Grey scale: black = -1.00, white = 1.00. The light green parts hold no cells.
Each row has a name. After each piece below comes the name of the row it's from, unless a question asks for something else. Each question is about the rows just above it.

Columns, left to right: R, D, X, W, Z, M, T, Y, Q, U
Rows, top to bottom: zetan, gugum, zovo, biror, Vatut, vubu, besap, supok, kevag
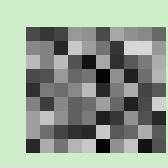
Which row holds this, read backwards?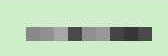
zetan
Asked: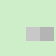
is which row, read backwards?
kevag
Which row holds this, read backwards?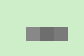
Vatut
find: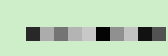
kevag

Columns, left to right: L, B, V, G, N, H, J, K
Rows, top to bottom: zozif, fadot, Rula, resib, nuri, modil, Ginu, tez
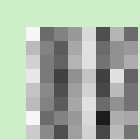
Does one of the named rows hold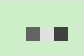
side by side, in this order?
no
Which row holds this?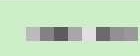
fadot
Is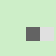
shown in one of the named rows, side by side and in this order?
no

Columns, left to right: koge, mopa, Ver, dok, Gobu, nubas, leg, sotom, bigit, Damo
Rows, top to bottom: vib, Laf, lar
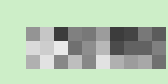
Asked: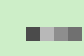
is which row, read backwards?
Laf
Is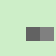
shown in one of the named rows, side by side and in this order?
yes

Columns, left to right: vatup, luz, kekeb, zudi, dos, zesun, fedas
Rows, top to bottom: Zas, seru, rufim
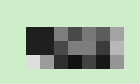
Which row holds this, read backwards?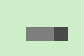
seru
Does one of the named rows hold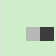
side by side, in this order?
no
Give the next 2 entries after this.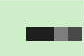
[-0.06 -0.27]
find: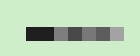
Zas

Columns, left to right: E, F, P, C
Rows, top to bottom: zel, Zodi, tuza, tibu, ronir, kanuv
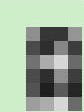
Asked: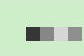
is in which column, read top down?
P
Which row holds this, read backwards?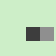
tibu

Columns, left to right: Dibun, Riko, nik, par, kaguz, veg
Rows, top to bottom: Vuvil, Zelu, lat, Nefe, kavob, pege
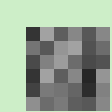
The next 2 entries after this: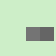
[-0.65  0.01]
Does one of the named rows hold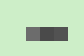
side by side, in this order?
yes
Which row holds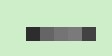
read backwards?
kavob
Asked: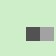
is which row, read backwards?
Zelu
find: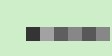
Vuvil

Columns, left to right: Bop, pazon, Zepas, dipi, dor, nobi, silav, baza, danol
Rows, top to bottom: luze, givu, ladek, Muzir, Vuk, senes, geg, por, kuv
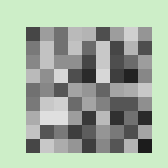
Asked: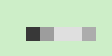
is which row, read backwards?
geg
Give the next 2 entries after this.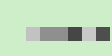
[-0.16  0.23]
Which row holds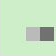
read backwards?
luze
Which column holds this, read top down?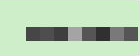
silav
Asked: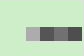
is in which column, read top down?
baza
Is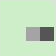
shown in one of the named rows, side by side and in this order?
no

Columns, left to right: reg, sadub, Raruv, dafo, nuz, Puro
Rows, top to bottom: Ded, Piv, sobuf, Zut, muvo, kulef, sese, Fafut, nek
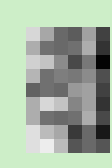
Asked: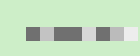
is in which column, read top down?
sadub
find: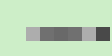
sese
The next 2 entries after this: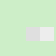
[ 0.47 -0.33]
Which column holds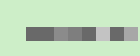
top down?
Raruv

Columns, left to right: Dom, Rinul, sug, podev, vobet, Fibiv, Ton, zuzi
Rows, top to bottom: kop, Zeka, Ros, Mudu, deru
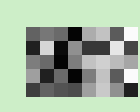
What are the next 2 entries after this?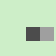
[0.58 0.13]
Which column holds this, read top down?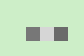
Rinul
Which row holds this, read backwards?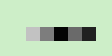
Mudu
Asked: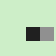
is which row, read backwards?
deru
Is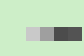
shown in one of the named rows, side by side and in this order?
no
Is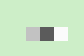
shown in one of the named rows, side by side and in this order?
yes

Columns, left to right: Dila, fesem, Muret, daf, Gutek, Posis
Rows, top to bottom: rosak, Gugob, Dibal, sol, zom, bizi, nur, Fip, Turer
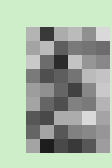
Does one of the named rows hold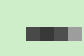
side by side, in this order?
no
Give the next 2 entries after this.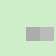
[0.13 0.70]
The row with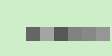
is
Fip

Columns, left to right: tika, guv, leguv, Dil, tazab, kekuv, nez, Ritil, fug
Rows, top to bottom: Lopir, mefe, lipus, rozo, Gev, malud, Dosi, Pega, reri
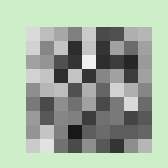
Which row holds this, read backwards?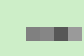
Dosi
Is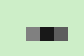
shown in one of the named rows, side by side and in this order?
yes
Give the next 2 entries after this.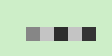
[ 0.26 -0.16]

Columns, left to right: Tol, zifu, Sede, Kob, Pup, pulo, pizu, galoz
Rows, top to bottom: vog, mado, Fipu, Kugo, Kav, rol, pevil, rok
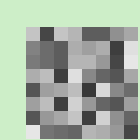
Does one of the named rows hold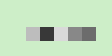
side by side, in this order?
yes
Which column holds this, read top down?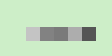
Tol
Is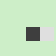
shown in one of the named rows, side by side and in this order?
yes

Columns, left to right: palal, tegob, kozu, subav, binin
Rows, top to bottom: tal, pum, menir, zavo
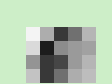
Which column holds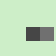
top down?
kozu
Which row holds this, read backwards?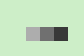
zavo

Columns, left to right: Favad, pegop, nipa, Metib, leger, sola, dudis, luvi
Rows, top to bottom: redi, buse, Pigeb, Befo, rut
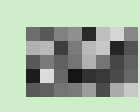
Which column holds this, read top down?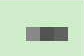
luvi
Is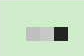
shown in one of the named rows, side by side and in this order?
no
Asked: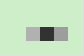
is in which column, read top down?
leger
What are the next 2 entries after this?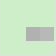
[-0.51 -0.04]
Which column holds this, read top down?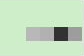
leger
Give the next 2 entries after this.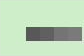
[ 0.23 -0.41]

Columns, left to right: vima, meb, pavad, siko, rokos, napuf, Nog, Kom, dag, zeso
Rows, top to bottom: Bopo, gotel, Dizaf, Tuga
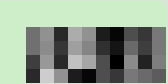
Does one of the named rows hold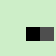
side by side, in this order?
no
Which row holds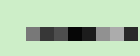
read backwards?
Bopo
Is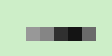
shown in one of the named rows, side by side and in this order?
no
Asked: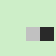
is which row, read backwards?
Dizaf
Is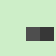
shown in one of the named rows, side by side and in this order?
yes
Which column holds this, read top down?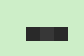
pavad
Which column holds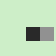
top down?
pavad

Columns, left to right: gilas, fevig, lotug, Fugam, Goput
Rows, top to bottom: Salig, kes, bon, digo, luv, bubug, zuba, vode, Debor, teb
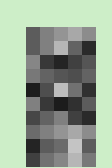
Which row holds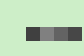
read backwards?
zuba
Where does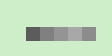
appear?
Salig
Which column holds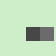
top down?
gilas
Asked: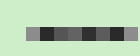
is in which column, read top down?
Goput
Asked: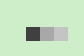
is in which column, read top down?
Fugam

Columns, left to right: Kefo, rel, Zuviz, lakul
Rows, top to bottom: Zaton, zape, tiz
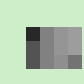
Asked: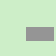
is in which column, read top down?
Zuviz
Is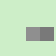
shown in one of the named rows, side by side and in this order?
no
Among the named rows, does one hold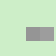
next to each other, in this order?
yes
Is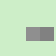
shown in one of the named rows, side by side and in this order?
no
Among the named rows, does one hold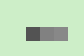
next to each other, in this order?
no
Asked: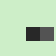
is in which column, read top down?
Kefo

